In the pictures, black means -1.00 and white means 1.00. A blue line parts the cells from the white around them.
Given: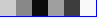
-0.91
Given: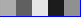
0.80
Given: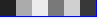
0.85
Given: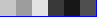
0.78
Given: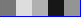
0.38
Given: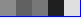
-0.07
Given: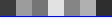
-0.08
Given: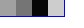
-0.95
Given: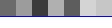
-0.54
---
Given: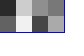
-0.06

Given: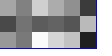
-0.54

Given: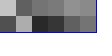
0.08

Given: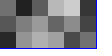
-0.58

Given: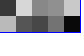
0.58

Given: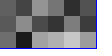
-0.36

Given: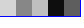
-0.26

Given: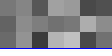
-0.37

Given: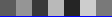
-0.05

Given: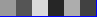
-0.49
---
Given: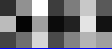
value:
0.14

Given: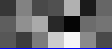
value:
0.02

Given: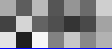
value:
-0.27

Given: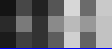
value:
-0.44

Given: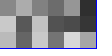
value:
0.35

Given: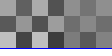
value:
-0.25
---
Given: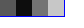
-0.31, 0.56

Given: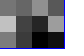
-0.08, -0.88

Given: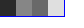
-0.67, 0.75

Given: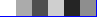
1.00, 0.11

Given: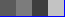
-0.29, 0.53

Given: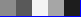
0.09, -0.77
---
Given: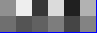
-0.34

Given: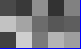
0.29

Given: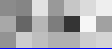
-0.20

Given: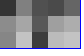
0.30

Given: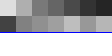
0.01

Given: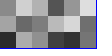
-0.18

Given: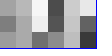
0.33

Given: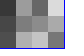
-0.02
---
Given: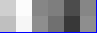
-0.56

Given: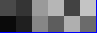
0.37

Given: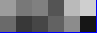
0.10

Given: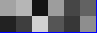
-0.57

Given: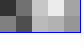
0.40

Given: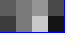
0.58

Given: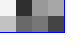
-0.07

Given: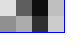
-0.62

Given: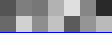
0.17

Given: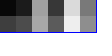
0.87
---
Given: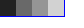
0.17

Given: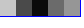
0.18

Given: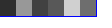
0.19

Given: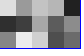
0.74

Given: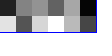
0.78

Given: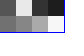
0.83

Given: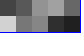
0.26
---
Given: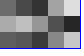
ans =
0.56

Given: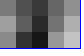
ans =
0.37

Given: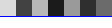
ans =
0.44

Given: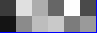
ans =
0.76

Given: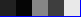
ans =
0.05

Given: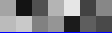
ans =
0.58

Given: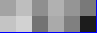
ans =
0.54
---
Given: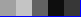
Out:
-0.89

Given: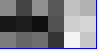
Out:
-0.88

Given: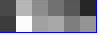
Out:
-0.70

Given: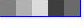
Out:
-0.51

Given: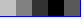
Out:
-1.00

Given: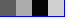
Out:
-0.96
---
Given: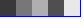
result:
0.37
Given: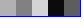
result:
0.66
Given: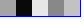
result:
0.81
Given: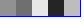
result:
0.81
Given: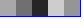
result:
-0.71
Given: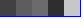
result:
-0.16
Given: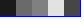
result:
0.00
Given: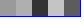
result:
-0.60
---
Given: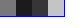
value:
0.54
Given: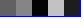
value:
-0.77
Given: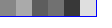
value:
0.75
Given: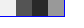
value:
0.20
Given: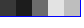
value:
0.49
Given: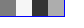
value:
0.36
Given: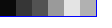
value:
0.39
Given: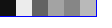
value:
0.45
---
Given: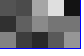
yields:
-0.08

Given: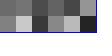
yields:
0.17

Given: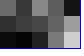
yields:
0.23

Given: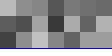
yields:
0.40

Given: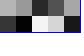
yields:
0.31

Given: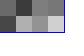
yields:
-0.07

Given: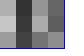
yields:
-0.26

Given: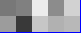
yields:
0.65
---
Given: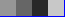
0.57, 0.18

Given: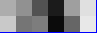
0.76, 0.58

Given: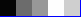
0.62, -0.96

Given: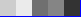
-0.60, 0.61

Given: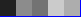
0.36, -0.74

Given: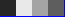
-0.26, -0.70

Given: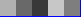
-0.01, 0.39

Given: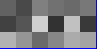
-0.06, 0.40

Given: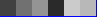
0.44, -0.49

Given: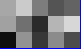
-0.22, -0.89
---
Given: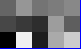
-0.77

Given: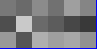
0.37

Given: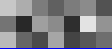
-0.42

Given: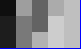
0.40

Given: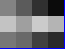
-0.50

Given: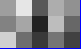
-0.55

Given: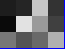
-0.18

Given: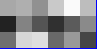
0.74
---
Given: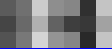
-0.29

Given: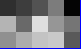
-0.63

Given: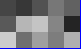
-0.46

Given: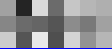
0.26

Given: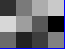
-0.62

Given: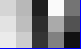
0.67
